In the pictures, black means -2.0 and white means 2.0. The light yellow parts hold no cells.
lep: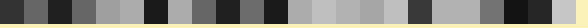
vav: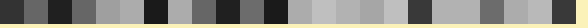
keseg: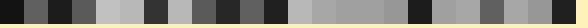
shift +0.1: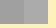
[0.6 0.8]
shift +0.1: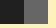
[-1.4 -0.3]

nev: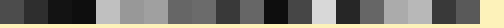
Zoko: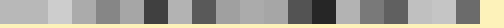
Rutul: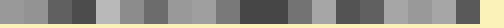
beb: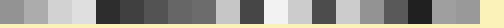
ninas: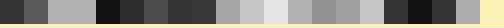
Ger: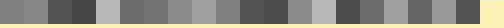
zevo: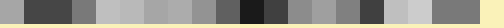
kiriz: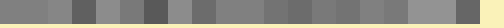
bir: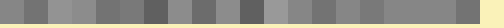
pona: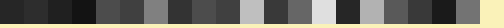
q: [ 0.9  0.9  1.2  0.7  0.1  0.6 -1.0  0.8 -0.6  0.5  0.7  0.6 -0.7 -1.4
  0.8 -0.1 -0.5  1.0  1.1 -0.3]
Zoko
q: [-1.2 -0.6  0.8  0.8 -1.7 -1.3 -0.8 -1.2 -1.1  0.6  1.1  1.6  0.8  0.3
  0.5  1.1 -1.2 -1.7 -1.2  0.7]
ninas
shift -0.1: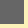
[-0.5]
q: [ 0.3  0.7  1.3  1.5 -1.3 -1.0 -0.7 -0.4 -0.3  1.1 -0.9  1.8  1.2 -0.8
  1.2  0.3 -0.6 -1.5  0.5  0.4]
beb

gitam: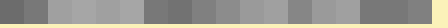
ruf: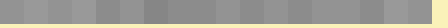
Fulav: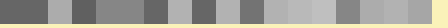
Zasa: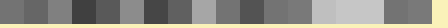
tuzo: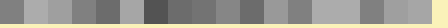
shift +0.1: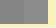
[0.2 0.3]
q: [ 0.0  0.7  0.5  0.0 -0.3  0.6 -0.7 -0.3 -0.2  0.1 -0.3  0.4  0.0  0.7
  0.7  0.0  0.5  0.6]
tuzo
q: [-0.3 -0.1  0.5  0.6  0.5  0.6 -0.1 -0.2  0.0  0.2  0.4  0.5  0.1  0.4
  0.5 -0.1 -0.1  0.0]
gitam
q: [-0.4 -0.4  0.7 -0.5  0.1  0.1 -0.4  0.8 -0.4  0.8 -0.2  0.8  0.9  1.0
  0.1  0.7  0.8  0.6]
Fulav
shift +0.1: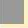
[0.5]
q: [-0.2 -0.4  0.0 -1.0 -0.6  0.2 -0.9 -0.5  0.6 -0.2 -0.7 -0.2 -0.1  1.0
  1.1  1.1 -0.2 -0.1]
Zasa

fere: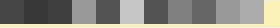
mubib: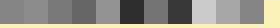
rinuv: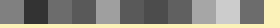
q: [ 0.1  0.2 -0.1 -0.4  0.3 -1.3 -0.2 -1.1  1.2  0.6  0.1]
mubib
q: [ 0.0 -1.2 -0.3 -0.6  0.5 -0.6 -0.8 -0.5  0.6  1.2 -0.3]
rinuv
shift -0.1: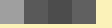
[ 0.4 -0.7 -0.9 -0.6]
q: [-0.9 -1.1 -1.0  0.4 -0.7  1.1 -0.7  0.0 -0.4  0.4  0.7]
fere

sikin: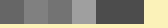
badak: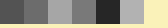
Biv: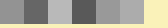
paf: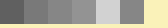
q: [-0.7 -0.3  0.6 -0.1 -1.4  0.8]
badak

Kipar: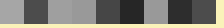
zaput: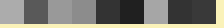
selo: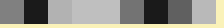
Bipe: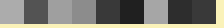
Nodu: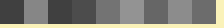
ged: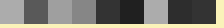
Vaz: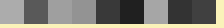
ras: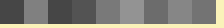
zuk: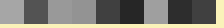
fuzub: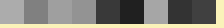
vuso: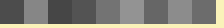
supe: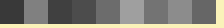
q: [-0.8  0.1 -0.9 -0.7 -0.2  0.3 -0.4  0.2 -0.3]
vuso
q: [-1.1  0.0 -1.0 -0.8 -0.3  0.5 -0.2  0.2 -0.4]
supe
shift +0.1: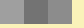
[ 0.6 -0.1  0.3]
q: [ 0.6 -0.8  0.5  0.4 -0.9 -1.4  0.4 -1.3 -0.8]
Kipar
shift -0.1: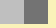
[ 0.9 -0.3]
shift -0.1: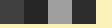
[-1.1 -1.5  0.4 -1.4]

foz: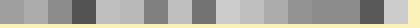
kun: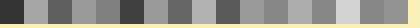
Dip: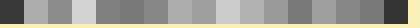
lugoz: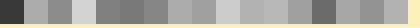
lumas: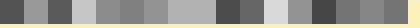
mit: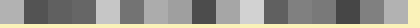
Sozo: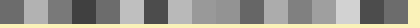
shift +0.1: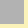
[0.9]
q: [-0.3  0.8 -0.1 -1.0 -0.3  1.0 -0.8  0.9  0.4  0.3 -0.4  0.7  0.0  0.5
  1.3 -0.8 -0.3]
Sozo
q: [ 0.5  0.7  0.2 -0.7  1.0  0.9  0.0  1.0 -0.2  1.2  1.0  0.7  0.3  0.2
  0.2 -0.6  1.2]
foz
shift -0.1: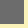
[-0.4]

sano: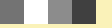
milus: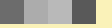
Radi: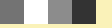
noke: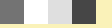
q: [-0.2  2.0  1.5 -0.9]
noke
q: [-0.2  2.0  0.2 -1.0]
sano
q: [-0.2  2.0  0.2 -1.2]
Radi
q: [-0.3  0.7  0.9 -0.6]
milus

